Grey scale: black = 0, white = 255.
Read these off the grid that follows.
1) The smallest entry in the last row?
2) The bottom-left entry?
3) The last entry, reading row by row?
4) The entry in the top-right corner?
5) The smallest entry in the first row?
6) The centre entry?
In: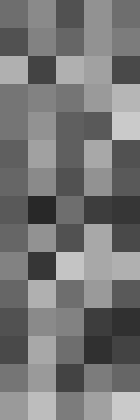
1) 124
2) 154
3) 202
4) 110
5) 81
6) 110

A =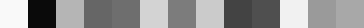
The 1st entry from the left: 249
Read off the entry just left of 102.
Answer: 181
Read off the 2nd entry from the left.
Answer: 10
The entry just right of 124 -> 203

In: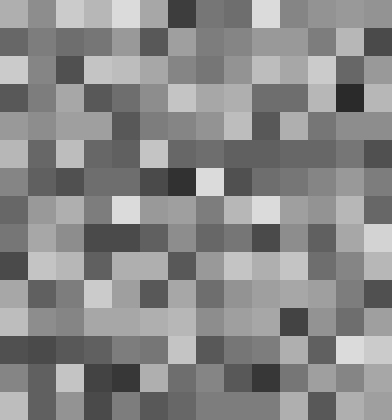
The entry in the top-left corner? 175
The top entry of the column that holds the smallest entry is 153
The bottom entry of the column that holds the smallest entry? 175
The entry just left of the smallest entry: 183
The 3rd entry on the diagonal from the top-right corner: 203
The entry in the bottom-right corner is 159
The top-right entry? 147
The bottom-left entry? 189
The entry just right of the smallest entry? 183
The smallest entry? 42
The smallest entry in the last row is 74
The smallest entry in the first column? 74
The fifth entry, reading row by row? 219
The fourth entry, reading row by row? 183
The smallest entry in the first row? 61
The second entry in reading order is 141

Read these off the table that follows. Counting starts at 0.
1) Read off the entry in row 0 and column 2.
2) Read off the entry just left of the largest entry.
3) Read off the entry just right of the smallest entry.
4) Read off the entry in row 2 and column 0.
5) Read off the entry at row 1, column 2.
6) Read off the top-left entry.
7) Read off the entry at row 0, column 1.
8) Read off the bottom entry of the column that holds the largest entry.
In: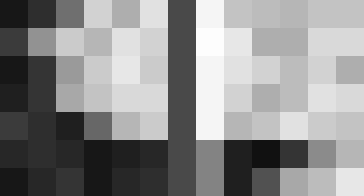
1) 111
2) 73
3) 52
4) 23
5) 203
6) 23
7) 46
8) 131

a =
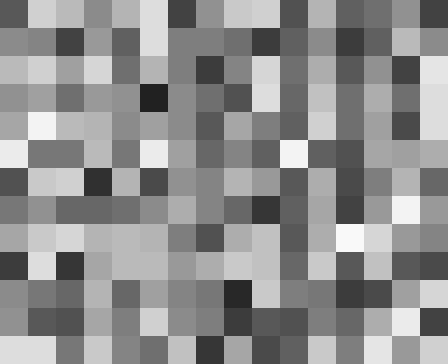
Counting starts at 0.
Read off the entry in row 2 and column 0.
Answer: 186
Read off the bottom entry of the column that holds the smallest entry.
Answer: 111
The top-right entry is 66
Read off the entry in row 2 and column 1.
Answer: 208
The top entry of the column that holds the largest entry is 96
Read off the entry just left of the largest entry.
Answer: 173
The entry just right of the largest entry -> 214
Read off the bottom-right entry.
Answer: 208
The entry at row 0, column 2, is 186
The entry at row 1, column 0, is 139
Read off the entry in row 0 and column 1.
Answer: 208
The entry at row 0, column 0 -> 88
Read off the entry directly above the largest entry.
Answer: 66
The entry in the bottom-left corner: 221
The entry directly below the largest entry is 88
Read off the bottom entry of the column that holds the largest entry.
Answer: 126

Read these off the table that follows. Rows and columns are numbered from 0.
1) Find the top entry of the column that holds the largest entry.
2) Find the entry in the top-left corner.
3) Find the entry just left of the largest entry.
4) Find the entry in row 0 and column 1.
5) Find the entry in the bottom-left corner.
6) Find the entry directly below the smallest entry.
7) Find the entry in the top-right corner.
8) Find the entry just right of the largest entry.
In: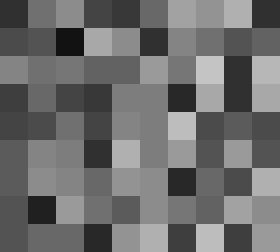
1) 147
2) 48
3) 118
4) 112
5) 83
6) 118
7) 48
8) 48

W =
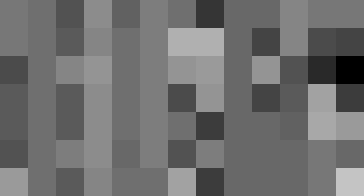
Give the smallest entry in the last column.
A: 0
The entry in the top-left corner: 119
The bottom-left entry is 154
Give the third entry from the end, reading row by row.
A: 104
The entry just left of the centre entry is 125
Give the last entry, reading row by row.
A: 196
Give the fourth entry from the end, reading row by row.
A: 104
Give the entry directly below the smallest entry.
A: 60
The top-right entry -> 119
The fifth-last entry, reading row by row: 104
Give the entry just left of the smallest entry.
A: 41
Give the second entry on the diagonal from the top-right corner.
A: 75
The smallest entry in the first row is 53
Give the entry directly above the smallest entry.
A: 68
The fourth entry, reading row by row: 140
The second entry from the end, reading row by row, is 119
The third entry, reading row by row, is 82
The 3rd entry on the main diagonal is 133

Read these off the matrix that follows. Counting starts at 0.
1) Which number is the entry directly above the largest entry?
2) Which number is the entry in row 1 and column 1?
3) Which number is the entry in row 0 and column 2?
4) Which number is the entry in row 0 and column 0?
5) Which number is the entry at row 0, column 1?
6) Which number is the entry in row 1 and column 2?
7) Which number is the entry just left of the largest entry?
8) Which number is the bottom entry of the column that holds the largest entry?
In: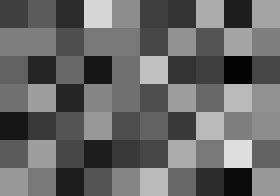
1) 127
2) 127
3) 44
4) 63
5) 91
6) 78
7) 120
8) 10

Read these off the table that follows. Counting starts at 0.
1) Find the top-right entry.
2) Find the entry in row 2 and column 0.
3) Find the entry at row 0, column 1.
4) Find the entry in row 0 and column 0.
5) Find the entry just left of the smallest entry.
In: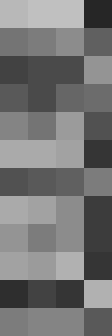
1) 38
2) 66
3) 192
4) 184
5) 192

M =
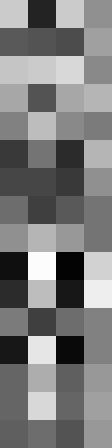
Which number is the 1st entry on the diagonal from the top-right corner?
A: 144
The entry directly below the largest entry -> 189
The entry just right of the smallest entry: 210
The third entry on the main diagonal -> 216
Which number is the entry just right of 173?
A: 95
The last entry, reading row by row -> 152
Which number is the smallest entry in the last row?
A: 83
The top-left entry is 203
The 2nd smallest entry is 9
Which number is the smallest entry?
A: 3
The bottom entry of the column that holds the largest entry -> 109
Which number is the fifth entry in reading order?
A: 89
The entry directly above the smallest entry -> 152
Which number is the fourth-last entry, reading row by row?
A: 95
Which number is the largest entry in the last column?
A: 238
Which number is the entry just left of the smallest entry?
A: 252
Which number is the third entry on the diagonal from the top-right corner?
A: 203
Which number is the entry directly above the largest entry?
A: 181
